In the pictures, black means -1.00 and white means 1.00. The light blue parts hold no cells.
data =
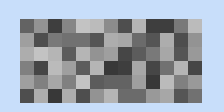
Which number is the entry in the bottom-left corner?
-0.39
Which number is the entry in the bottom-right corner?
-0.11
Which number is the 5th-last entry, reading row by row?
-0.16
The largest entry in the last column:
0.47
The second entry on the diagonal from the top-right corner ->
-0.39
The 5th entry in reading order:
0.53
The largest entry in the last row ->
0.42
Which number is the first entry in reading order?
-0.22
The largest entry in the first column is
0.36
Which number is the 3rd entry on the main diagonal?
0.42

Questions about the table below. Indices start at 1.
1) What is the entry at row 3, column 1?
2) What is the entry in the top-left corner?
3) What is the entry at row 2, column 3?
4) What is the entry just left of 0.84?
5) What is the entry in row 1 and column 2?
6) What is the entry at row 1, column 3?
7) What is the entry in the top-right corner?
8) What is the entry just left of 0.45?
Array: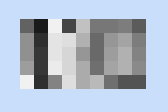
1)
0.13
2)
-0.23
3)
0.79
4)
-0.57
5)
-0.80
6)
0.89
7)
-0.29
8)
0.34

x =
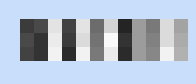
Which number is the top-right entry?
0.28
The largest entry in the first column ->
-0.43
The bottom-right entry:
0.39
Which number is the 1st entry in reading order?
-0.54
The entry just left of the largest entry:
-0.10
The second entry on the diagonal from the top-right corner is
0.72
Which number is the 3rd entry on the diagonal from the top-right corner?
0.06
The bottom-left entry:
-0.48
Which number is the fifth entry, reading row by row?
0.78
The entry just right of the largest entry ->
-0.60
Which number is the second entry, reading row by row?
-0.43

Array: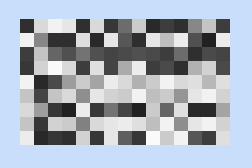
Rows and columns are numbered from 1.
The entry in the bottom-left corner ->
0.85
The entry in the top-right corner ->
-0.52
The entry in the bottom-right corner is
0.75
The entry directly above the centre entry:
0.34
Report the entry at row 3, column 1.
-0.52
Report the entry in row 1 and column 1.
-0.63
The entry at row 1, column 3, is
0.90
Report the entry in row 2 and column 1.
0.90
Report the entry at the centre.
0.70
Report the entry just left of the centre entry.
0.85
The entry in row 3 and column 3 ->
-0.21
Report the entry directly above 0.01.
0.85
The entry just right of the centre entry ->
0.39
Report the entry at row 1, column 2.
0.70
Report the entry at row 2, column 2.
0.06
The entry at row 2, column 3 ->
-0.63
